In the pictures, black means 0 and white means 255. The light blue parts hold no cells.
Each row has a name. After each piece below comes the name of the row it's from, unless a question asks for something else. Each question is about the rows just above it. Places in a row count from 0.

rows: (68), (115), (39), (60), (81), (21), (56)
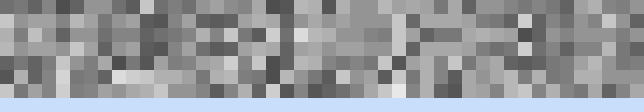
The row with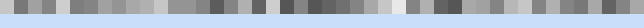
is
(56)
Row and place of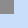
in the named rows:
(68), 16
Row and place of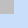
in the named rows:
(39), 2
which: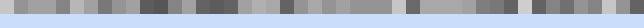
(115)
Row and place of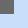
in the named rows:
(115), 29
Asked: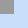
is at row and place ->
(81), 34

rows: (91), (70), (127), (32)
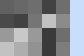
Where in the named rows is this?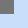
(70), 2
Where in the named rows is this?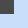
(70), 0
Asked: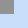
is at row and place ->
(32), 2
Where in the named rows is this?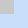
(127), 1
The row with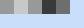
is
(127)

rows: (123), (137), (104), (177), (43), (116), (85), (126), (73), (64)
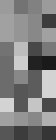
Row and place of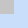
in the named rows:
(126), 2
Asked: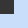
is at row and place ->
(64), 3

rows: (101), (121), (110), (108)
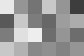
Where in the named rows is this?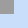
(121), 4
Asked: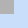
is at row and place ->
(108), 1
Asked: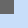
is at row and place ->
(121), 3
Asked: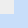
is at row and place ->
(110), 2
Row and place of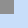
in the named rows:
(108), 3
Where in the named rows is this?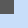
(121), 0
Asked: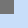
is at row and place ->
(101), 2

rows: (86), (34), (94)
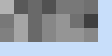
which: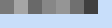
(34)
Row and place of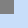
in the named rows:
(94), 0

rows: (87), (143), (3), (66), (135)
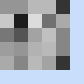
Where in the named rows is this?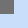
(143), 3
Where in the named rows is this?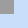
(66), 0
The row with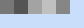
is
(3)
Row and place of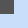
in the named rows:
(3), 1
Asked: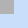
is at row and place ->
(66), 2

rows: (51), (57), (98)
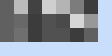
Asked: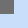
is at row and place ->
(98), 1
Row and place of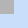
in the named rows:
(51), 4
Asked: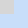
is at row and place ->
(57), 5
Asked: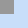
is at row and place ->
(57), 6
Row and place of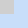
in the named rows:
(51), 3
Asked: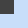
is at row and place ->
(51), 2
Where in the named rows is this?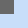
(57), 1

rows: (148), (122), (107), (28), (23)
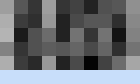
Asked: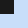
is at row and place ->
(107), 1
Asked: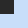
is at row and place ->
(23), 2
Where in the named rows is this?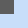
(28), 3

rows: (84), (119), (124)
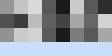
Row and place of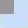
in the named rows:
(84), 0
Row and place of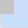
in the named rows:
(84), 1
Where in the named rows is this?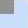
(124), 0
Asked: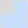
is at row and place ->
(84), 2
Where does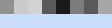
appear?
(124)

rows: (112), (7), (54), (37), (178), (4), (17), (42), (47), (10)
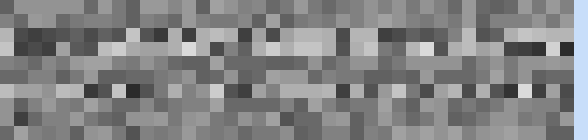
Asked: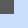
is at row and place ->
(37), 5
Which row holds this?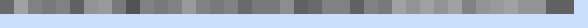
(10)
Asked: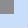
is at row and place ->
(10), 20
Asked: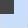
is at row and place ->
(37), 36
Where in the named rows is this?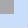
(37), 9
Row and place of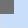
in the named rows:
(47), 16

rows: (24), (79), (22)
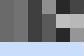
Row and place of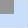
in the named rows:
(22), 5
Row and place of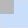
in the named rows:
(79), 5

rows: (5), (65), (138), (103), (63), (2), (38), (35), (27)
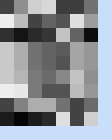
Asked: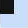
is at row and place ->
(138), 1
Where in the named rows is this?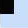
(27), 1
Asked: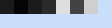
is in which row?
(27)
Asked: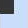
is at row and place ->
(138), 3
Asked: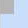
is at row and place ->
(2), 1
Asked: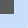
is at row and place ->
(103), 4

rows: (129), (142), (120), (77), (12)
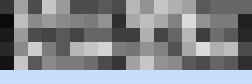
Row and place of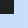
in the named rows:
(142), 17
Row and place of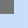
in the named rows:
(77), 9
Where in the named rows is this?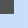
(77), 12

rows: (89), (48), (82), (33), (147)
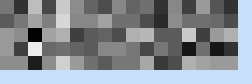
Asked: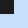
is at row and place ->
(147), 2
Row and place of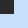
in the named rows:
(48), 11
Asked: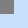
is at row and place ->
(48), 3
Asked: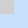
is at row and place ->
(147), 4
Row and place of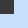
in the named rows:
(147), 11
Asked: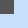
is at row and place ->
(89), 15
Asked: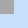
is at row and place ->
(147), 10

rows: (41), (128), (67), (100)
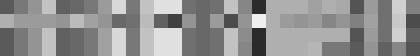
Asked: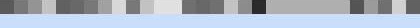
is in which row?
(67)
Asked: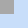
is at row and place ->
(41), 24
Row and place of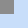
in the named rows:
(67), 17

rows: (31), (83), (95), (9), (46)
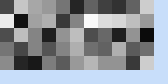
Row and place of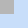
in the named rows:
(46), 6
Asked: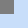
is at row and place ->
(46), 3
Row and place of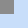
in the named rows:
(46), 0
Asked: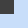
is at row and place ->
(31), 7
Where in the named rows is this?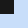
(46), 2
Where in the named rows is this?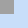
(83), 2

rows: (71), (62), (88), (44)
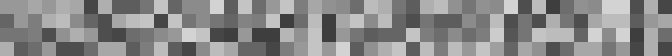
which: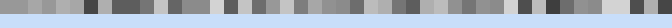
(71)
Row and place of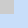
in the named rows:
(88), 35
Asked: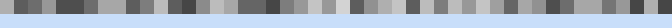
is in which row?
(44)
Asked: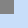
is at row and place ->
(62), 17
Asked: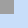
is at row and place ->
(44), 35
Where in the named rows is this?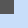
(88), 36
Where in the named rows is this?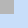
(88), 20

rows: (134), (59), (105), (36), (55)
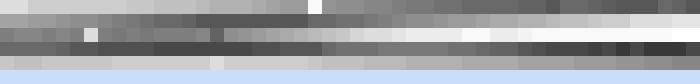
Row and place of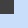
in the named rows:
(36), 42
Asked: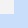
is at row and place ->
(105), 37
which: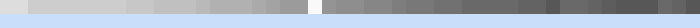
(134)
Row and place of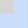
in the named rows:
(105), 25
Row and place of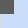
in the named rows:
(134), 43

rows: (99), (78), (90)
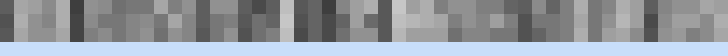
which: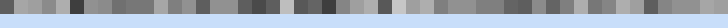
(99)
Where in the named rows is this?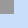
(90), 48
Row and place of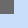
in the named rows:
(78), 26

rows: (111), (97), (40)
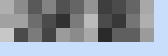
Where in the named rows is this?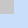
(40), 0
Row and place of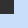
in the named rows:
(97), 4
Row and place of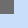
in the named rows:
(97), 2
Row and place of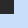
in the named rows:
(40), 7
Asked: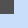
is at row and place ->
(111), 4
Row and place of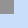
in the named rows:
(111), 6

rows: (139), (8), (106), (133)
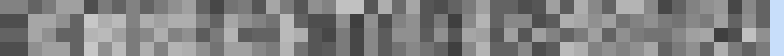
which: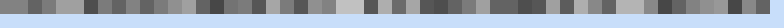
(139)
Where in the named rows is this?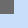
(139), 28
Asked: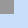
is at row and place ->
(139), 51

